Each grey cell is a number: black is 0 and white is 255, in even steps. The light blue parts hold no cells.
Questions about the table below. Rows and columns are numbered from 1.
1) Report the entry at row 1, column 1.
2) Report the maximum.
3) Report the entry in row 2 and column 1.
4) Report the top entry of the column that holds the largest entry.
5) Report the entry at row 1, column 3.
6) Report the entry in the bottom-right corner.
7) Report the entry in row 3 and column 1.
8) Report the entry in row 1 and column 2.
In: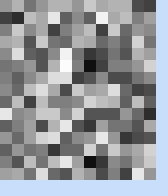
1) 150
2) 252
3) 65
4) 179
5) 116
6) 150
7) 127
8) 179

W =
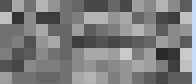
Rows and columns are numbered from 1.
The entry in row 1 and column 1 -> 82
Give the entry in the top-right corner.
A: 92
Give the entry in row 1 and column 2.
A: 168
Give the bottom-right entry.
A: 92
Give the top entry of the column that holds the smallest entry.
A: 179
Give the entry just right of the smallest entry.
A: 51
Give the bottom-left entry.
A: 158
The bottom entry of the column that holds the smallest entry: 72
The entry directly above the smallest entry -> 158
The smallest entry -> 41
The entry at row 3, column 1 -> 114
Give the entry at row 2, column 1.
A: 191
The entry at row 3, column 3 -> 137
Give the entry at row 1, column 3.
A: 114

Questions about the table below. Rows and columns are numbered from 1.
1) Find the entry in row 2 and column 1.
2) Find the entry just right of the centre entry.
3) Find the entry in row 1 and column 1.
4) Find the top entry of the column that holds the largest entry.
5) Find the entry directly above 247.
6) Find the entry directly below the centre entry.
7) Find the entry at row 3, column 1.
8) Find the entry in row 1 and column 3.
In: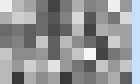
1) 173
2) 139
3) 238
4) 130
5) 107
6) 151
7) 107
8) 162

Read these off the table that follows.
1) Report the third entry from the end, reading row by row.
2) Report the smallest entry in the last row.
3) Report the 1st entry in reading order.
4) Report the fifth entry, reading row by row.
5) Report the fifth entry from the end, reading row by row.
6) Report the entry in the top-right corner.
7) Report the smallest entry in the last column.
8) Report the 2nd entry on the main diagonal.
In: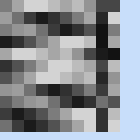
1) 211
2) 27
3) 124
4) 188
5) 124
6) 70
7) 18
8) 113

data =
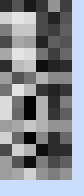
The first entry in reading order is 44
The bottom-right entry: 147
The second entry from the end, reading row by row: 126
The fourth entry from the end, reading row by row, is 209
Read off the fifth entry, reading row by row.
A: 147
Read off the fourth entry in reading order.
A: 53
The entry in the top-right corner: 62
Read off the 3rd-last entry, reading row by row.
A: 147
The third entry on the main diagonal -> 198
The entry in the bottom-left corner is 157
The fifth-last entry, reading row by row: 167
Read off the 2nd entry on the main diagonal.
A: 228
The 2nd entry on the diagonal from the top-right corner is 35
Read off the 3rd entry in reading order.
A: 25
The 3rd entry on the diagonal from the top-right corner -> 73
